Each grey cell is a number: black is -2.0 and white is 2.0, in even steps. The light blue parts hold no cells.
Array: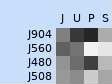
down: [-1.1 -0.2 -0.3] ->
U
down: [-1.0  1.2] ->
P
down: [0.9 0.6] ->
S

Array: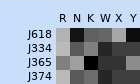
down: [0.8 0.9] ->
R
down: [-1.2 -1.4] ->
W
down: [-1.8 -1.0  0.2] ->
Y

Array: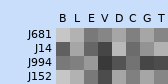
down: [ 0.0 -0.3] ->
C
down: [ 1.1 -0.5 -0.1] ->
B
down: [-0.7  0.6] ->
D
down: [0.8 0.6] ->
L
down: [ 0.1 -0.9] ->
V

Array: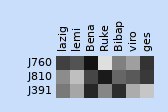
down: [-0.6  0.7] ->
viro
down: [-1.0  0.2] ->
lazig
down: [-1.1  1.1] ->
ges
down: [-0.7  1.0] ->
lemi
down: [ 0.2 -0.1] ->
lazig
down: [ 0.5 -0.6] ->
viro

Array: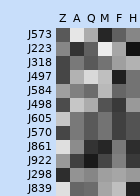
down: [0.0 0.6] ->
F
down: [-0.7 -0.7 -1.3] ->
H
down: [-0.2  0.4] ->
H
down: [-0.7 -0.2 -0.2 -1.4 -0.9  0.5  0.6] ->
M
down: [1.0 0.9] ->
M
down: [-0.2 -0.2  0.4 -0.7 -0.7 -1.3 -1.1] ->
H

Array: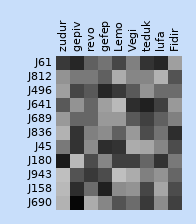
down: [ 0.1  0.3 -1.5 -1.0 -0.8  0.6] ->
teduk
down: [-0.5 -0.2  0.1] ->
lufa
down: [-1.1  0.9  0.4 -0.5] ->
Lemo
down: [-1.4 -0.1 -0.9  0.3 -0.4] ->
gepiv
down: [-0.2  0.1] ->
lufa
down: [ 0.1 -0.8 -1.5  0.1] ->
gefep
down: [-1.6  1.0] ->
zudur

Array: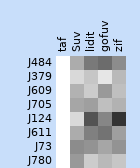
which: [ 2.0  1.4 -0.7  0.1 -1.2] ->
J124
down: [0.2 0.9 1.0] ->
zif
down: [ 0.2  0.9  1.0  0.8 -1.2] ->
zif

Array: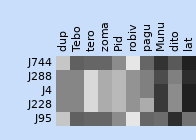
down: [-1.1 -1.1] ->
Munu
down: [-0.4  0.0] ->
pagu
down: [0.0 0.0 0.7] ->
pagu

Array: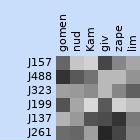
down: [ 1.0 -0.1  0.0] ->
lim
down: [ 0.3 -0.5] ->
lim
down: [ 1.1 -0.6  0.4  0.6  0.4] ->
nud
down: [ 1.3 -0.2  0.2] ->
Kam

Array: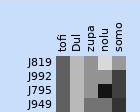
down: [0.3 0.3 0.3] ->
zupa
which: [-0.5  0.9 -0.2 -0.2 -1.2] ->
J949
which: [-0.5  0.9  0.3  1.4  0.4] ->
J819

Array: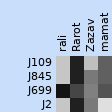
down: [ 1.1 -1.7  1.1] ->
rali
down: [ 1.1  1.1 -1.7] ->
rali

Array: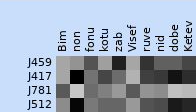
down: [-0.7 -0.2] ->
fonu
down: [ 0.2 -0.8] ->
nid
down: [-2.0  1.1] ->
non

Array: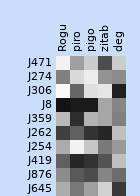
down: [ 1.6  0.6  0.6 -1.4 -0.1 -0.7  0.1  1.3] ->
zitab
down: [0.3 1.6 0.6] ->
zitab
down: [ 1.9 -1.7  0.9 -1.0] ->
Rogu
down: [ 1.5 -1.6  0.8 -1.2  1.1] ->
pigo
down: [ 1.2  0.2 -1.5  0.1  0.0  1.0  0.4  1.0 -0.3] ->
deg
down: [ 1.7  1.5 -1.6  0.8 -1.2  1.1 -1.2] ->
pigo
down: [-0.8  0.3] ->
zitab

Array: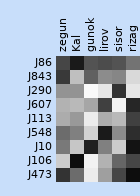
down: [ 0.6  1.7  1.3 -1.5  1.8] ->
gunok
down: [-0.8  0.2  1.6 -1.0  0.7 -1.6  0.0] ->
lirov
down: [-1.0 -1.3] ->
rizag
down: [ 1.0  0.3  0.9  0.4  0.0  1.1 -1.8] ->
Kal
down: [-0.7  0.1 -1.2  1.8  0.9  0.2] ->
sisor
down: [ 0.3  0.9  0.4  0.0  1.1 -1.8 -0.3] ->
Kal

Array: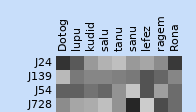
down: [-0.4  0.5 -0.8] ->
ragem
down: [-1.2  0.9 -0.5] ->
Dotog
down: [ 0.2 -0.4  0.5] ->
ragem

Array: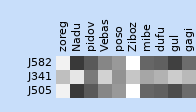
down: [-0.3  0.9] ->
gagi
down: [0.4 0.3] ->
poso

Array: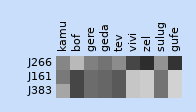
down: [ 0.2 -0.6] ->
tev
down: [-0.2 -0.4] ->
geda
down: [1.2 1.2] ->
zel
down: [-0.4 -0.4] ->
geda

